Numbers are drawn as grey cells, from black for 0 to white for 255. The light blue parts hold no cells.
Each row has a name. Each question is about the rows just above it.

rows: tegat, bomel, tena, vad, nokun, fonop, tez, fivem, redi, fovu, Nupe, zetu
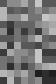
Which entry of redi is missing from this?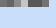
[127]
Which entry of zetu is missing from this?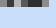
[115]
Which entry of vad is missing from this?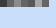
[154]
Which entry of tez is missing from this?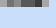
[72]

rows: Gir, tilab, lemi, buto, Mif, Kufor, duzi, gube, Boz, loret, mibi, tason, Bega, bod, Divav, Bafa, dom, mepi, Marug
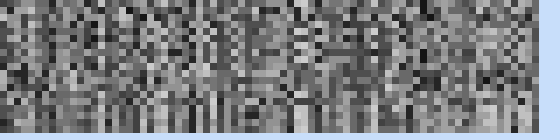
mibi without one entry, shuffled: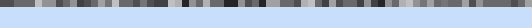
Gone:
[53]
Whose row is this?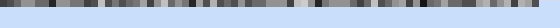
Boz
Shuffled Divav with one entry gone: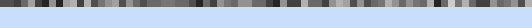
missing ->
[91]
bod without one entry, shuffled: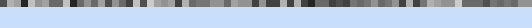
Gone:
[132]

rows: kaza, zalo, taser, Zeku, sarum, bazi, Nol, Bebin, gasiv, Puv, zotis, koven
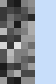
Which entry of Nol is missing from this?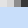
[110]
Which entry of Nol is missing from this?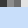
[214]
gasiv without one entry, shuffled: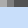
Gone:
[98]

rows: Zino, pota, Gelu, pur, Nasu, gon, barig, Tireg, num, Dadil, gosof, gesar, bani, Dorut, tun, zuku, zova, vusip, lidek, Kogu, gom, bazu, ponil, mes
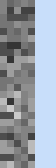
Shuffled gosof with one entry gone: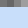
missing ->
[78]
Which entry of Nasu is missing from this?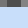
[103]
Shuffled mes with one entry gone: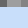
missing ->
[186]
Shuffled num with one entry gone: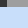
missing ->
[174]
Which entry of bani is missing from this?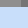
[90]

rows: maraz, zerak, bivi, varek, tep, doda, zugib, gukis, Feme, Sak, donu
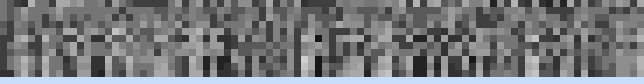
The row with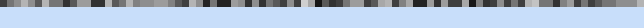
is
Feme
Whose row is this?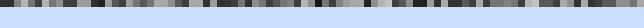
donu
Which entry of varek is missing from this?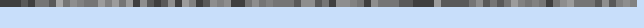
[77]
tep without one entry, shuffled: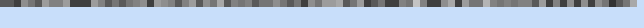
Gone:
[103]

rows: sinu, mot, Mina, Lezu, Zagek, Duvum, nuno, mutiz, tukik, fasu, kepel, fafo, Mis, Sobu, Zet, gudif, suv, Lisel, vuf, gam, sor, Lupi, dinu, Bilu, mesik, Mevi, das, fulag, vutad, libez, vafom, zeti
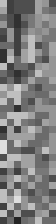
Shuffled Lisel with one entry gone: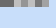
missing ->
[93]
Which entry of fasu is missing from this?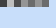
[162]
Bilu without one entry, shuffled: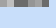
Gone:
[178]
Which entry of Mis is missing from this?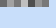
[206]
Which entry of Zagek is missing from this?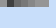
[78]
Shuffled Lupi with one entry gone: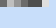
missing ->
[120]
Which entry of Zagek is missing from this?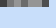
[135]

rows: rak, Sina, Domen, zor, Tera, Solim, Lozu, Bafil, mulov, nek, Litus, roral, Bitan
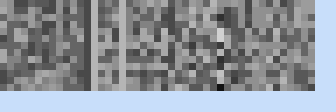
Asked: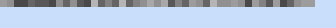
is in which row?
rak
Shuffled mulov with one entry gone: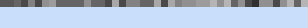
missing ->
[116]

